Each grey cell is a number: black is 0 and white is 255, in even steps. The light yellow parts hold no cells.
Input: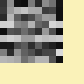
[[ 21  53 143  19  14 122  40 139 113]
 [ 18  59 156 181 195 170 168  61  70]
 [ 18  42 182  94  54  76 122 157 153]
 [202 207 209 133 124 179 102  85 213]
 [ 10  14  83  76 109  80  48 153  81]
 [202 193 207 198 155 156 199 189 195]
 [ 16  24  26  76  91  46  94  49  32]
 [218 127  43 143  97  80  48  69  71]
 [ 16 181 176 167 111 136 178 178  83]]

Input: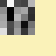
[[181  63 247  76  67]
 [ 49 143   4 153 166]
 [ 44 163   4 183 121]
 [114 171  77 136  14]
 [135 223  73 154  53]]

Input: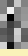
[[130 132  90 198]
 [148 130 242 130]
 [151 198   3 135]
 [166 130  62  92]
 [ 98  87  73 208]
 [ 92 100  80 200]
 [160 210  15 131]]

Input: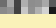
[[ 90 110 168  67 175 141 144 168]
 [ 26 138 147  65 199 144 176 210]]

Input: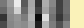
[[109 120 157 235  90 167  52 173 135  65]
 [110 104 145 208 105 171  66 164 124  66]
 [102  52 138 150 125 180  12 222 114  55]
 [131  75 134 146 140 168  32 183 125  82]]

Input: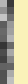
[[ 58 181]
 [ 83 145]
 [111 196]
 [153  94]
 [160 105]
 [179 100]
 [105  54]
 [167  77]
 [133  65]
 [100  98]
 [170  82]
 [191  83]]

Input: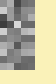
[[117 146 173  72 109]
 [144 203 154  98 140]
 [172  79 156 110 134]
 [106  60  82 216 106]
 [192 206 131 125 182]
 [110 123 141 133 109]
 [149 174 160  89 146]
 [172 194 124 138 168]
 [106 111 130 134 108]
 [110 167 176  97 103]]

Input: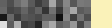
[[117  97  78 107 125  90  61  82 166  82 135  87 121]
 [101 103  69  77 100  77  98  52 113  56 125 168  91]
 [ 78  23 104  59  88  82  73  96  95  16 133  63 115]
 [125 222  93 176  61  71  35 132 168  96 110 151  70]]
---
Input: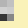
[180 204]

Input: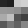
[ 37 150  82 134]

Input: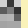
[210 127  96]

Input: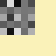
[ 52  99 187 125 176]

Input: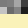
[123 107]

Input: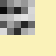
[ 86  92 217  37 194]

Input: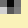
[109  88]

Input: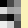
[  3 164 119]

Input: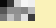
[  9 143 148]
